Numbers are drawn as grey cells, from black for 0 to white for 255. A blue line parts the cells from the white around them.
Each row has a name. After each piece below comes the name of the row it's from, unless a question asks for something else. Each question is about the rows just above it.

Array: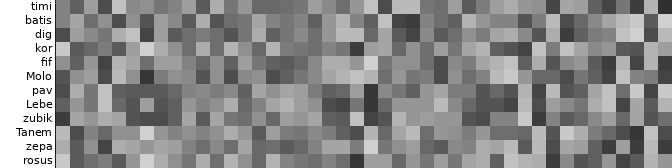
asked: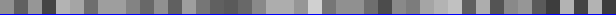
fif
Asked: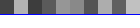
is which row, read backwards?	fif
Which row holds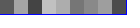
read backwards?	Lebe
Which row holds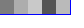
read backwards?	Tanem
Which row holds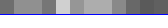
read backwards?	fif
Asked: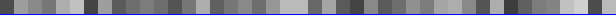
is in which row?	dig

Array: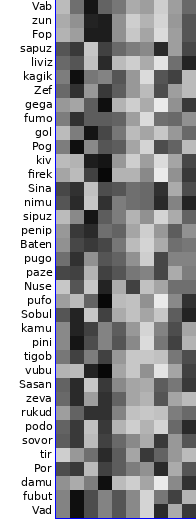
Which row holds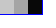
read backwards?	vubu
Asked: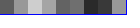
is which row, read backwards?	penip
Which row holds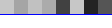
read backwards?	Sobul

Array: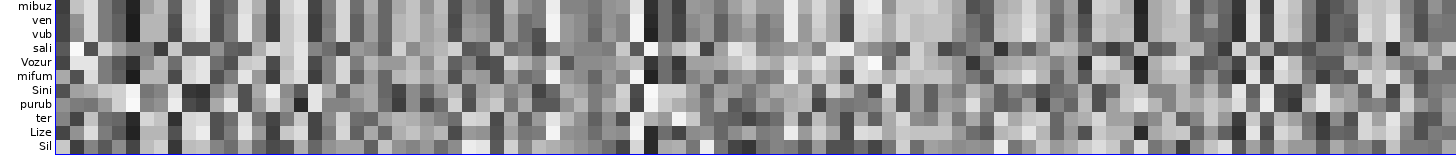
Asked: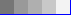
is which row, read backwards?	purub
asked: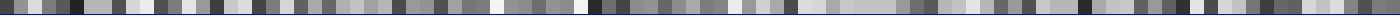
Lize
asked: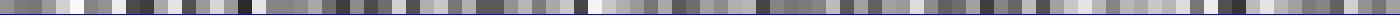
purub
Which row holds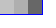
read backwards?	Lize
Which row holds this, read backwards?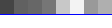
ter

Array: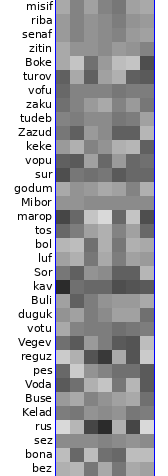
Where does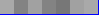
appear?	misif
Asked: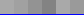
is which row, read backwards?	Buse
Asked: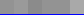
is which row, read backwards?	zitin

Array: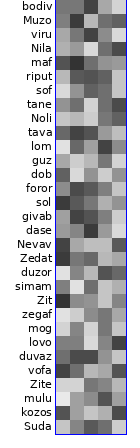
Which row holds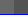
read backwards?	duzor
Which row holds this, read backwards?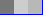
Noli
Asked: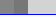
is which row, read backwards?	Zite
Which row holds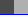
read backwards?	kozos
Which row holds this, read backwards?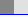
duzor
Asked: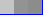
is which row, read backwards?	Zit

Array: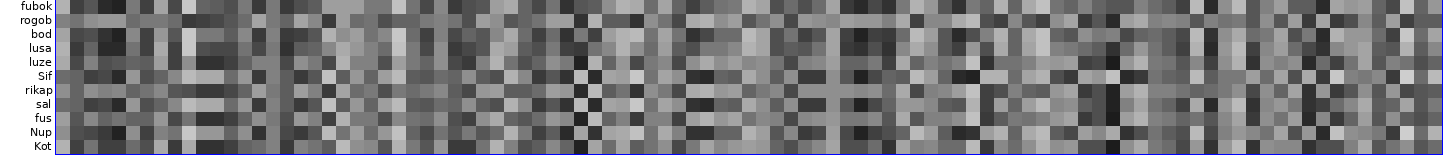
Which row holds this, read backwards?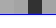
Nup
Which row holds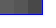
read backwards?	rikap

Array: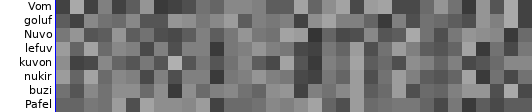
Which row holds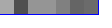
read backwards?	buzi
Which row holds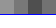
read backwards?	Nuvo
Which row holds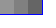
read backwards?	buzi
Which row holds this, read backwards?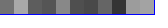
Nuvo
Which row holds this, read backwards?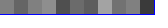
kuvon
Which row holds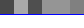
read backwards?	buzi

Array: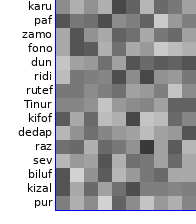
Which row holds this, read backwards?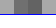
zamo
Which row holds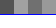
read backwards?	dun
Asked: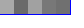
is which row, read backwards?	sev
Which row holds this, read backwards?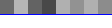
karu
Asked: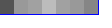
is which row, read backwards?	dedap
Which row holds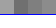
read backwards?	rutef

